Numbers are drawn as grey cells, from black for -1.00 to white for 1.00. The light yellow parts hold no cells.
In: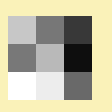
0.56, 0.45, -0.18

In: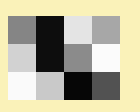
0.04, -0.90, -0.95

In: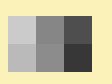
0.59, 0.10

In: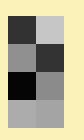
-0.61, -0.60

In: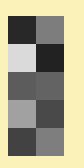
-0.69, -0.73

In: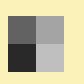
-0.23, 0.50
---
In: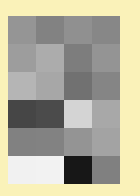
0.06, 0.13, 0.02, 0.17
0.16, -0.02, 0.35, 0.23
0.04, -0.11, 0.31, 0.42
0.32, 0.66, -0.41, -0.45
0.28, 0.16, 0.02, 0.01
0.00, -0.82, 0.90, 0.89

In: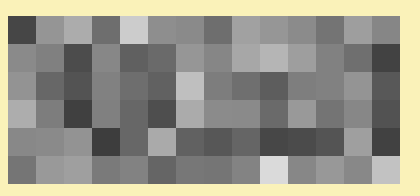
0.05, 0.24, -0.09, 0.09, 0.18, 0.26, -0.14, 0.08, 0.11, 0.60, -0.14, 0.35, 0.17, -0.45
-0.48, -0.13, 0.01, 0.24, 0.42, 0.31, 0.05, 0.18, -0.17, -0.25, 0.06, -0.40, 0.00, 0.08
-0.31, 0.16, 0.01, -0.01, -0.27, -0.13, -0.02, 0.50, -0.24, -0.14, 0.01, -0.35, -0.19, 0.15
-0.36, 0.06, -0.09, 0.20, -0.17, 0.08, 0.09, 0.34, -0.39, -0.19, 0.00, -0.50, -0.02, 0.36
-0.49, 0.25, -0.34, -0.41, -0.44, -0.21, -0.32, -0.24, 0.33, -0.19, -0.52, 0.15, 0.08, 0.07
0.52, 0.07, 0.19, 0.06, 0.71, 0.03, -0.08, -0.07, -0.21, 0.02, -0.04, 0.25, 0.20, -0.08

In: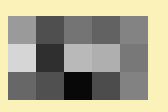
0.03, -0.23, -0.09, -0.38, 0.21
-0.06, 0.37, 0.45, -0.63, 0.68
0.02, -0.40, -0.94, -0.37, -0.19

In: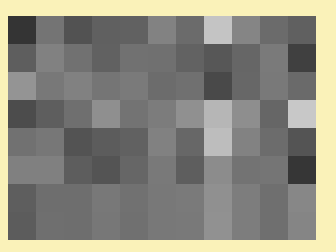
-0.25, -0.16, 0.04, 0.54, -0.16, 0.02, -0.24, -0.25, -0.36, -0.09, -0.59
-0.50, -0.04, -0.20, -0.32, -0.23, -0.12, -0.11, -0.24, -0.11, 0.01, -0.26
-0.17, -0.05, -0.19, -0.43, -0.12, -0.15, -0.04, -0.08, 0.01, -0.06, 0.16
0.57, -0.20, 0.11, 0.43, 0.13, -0.03, -0.10, 0.12, -0.13, -0.26, -0.40
-0.34, -0.15, 0.02, 0.48, -0.19, 0.01, -0.24, -0.28, -0.35, -0.07, -0.11
-0.58, -0.08, -0.10, 0.10, -0.26, -0.05, -0.20, -0.34, -0.27, 0.00, 0.00
0.06, -0.13, -0.02, 0.13, -0.04, -0.06, -0.11, -0.06, -0.14, -0.14, -0.26
0.04, -0.13, -0.02, 0.14, -0.05, -0.06, -0.12, -0.07, -0.14, -0.13, -0.28

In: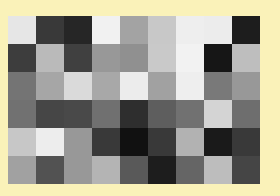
-0.77, 0.85, 0.87, 0.57, 0.28, 0.89, -0.70, -0.55, 0.80
0.49, -0.83, 0.90, 0.58, 0.13, 0.19, -0.50, 0.46, -0.52
0.19, -0.05, 0.87, 0.26, 0.85, 0.32, 0.71, 0.30, -0.09
-0.14, 0.66, -0.11, -0.26, -0.64, -0.12, -0.43, -0.45, -0.11
-0.55, -0.80, 0.40, -0.55, -0.87, -0.55, 0.19, 0.86, 0.56
-0.46, 0.48, -0.21, -0.77, -0.30, 0.41, 0.19, -0.36, 0.26

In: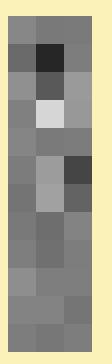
-0.04, -0.05, 0.06
-0.02, -0.70, -0.17
0.21, -0.30, 0.13
0.19, 0.68, 0.00
-0.03, -0.04, 0.04
-0.46, 0.22, -0.03
-0.22, 0.26, -0.09
0.03, -0.14, -0.05
-0.02, -0.12, -0.01
-0.01, -0.01, 0.11
-0.08, 0.03, 0.03
-0.02, -0.07, -0.02

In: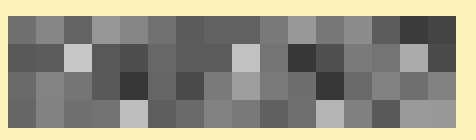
-0.47, -0.54, -0.28, 0.10, -0.07, 0.19, -0.05, -0.23, -0.23, -0.29, -0.11, 0.04, 0.18, -0.22, 0.05, -0.12
-0.42, 0.34, -0.09, -0.04, -0.37, -0.57, -0.09, 0.51, -0.28, -0.28, -0.19, -0.39, -0.31, 0.56, -0.28, -0.31
0.01, -0.13, 0.02, -0.18, -0.57, -0.14, -0.04, 0.24, -0.04, -0.42, -0.21, -0.57, -0.30, -0.08, 0.03, -0.17
0.20, 0.21, -0.30, 0.00, 0.41, -0.13, -0.24, -0.06, 0.01, -0.17, -0.26, 0.49, -0.10, -0.12, 0.02, -0.20

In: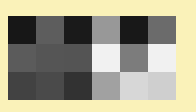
-0.16, -0.81, 0.19, -0.80, -0.27, -0.82
0.89, -0.03, 0.89, -0.34, -0.33, -0.29
0.62, 0.69, 0.26, -0.61, -0.42, -0.48

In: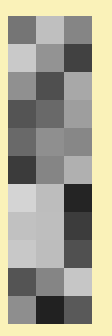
0.04, 0.50, -0.08
-0.49, 0.15, 0.58
0.32, -0.38, 0.13
0.24, -0.18, -0.34
0.06, 0.12, -0.18
0.38, 0.04, -0.54
-0.72, 0.48, 0.66
-0.53, 0.49, 0.51
-0.37, 0.48, 0.57
0.55, 0.04, -0.34
-0.30, -0.74, 0.11
